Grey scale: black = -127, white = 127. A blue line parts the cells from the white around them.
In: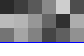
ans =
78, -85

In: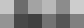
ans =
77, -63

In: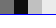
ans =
107, -114

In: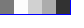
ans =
124, -77

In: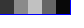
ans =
65, -119

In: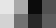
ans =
102, -116

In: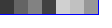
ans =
80, -70
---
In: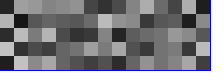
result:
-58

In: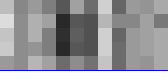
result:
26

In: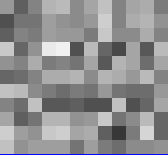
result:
37

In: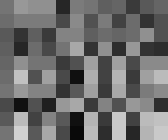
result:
-69

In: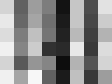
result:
70

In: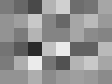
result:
-18

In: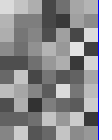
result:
-15
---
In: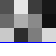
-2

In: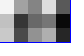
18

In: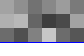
1

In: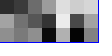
15

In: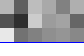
1

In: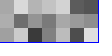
-69

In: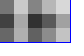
-30

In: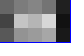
27

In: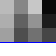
-14

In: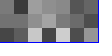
72
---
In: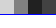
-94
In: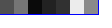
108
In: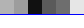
-17
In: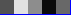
-117
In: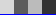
59
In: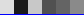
-27
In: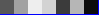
54
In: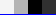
-126
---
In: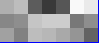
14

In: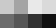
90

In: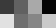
-123

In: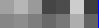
-66

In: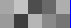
46

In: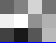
49
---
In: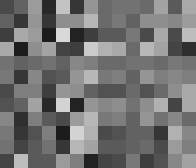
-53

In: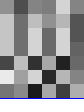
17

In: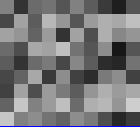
1

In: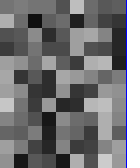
-11

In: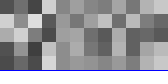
-46

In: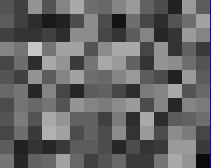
-43
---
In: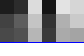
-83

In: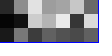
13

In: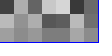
46

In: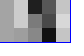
76

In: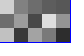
1

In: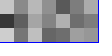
10

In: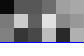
-40

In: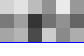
98

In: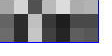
84
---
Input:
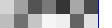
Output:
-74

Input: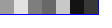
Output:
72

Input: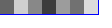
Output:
28

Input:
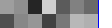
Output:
-36

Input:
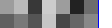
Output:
29

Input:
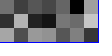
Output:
-26

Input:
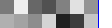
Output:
1

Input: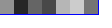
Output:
54

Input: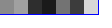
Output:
-12

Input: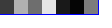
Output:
-102
